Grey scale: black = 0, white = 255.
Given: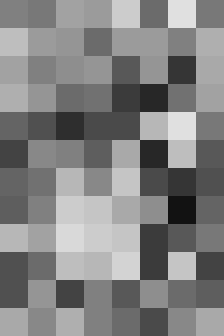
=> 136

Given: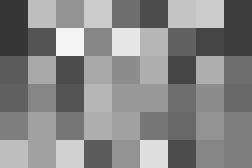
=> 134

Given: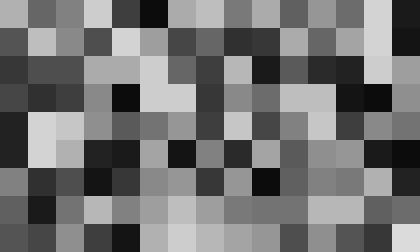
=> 55

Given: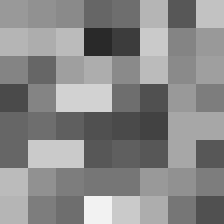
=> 118

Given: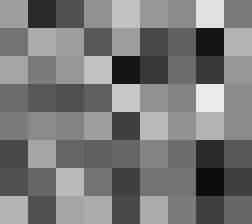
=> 64

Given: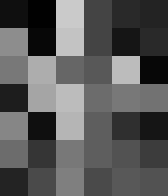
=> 88

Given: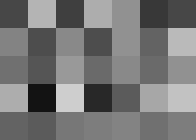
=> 112
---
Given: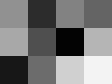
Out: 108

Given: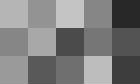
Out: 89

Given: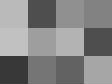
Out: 117

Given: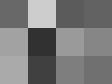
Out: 64

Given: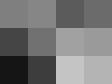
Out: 61

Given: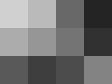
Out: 62

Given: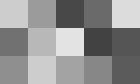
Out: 205

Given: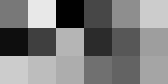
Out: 189

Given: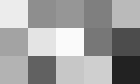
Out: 97
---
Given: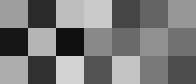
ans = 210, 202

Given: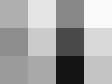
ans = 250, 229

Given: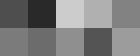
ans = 204, 176

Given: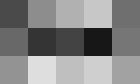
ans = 222, 207

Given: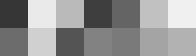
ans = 240, 234

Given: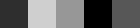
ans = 207, 151
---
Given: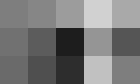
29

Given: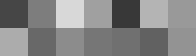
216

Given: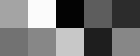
3

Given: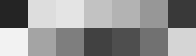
228

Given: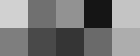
146

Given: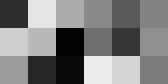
2

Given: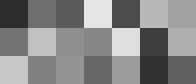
142

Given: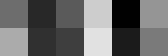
90

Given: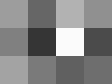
251
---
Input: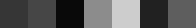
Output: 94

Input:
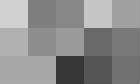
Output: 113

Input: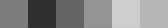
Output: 183

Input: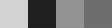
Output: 110

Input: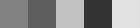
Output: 226

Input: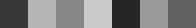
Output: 97
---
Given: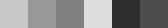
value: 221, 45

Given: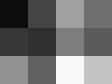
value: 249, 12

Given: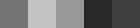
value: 194, 41

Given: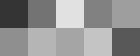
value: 225, 52

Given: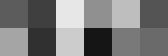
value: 231, 21

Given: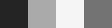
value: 245, 36

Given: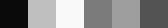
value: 249, 10

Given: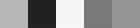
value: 245, 34

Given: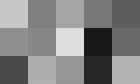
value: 221, 24
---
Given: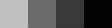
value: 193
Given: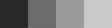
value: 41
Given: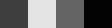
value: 62
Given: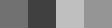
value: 113
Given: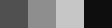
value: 80
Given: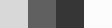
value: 216
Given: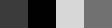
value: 59
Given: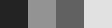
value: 35
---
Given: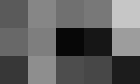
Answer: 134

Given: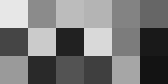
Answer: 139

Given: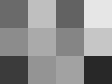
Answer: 191

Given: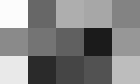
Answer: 103

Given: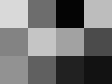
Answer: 109

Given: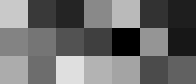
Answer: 57

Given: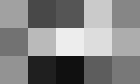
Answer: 72

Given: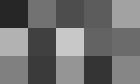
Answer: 114
